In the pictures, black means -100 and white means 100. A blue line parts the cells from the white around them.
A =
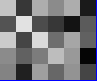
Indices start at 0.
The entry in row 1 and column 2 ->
-40
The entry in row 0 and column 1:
-57
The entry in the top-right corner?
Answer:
-80
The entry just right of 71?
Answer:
-14
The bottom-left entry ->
3
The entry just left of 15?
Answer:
-19
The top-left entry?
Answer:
54
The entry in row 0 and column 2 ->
36
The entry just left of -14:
71
